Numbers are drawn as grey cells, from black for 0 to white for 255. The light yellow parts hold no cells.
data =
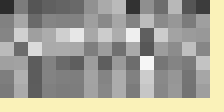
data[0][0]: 44
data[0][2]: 85
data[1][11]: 138
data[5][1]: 176
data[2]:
[133, 208, 159, 172, 207, 231, 168, 204, 173, 239, 95, 204, 163, 155, 152]
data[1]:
[129, 167, 106, 133, 130, 130, 159, 137, 166, 130, 188, 138, 151, 123, 159]
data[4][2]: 92
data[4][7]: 94
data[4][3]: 130
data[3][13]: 191
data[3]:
[187, 108, 219, 170, 171, 168, 126, 157, 112, 170, 87, 157, 140, 191, 134]
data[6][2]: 93
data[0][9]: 50
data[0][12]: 184
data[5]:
[126, 176, 92, 131, 127, 126, 163, 132, 172, 129, 204, 137, 150, 116, 166]
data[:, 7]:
[170, 137, 204, 157, 94, 132, 135]
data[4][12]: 132
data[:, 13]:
[85, 123, 155, 191, 123, 116, 115]
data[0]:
[44, 124, 85, 96, 100, 105, 145, 170, 186, 50, 143, 109, 184, 85, 60]

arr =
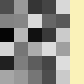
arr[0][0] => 77
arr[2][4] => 203
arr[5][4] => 202
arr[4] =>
[32, 126, 93, 70, 221]
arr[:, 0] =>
[77, 131, 5, 212, 32, 166]
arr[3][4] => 159
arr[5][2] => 118
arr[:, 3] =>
[68, 102, 57, 220, 70, 77]

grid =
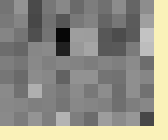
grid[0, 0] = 116
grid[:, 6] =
[125, 131, 157, 165, 125, 146, 120, 133, 108]
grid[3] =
[109, 102, 135, 138, 32, 153, 165, 88, 89, 123, 189]
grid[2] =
[133, 117, 79, 116, 6, 158, 157, 87, 76, 90, 195]
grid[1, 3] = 113
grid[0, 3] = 119
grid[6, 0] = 138
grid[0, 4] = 136
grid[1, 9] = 91
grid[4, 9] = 139
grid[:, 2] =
[74, 71, 79, 135, 137, 140, 175, 127, 148]
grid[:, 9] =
[101, 91, 90, 123, 139, 143, 143, 126, 151]
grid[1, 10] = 159
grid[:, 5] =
[106, 121, 158, 153, 131, 146, 139, 136, 126]
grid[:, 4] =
[136, 86, 6, 32, 134, 98, 121, 117, 179]
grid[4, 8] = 127
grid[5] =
[118, 106, 140, 136, 98, 146, 146, 116, 114, 143, 134]
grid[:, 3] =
[119, 113, 116, 138, 128, 136, 130, 129, 126]
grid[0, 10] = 141
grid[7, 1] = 134
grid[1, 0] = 121

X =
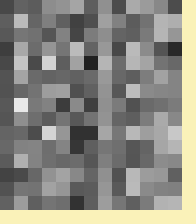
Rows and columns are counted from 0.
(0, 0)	72
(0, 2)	92
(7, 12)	123
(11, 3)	111
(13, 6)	92
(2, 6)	124
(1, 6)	79
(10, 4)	132
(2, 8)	100
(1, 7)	160
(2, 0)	88
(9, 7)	166
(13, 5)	89
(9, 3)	212
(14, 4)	110
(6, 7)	147
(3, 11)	84
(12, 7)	144
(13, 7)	150
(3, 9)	186
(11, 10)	104
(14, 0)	97
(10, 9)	86
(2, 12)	150
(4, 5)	162
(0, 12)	76
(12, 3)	146
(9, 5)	49
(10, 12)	181
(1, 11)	180
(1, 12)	174
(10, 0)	104
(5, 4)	103
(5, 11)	162
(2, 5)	69
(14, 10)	123
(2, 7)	142
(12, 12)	96
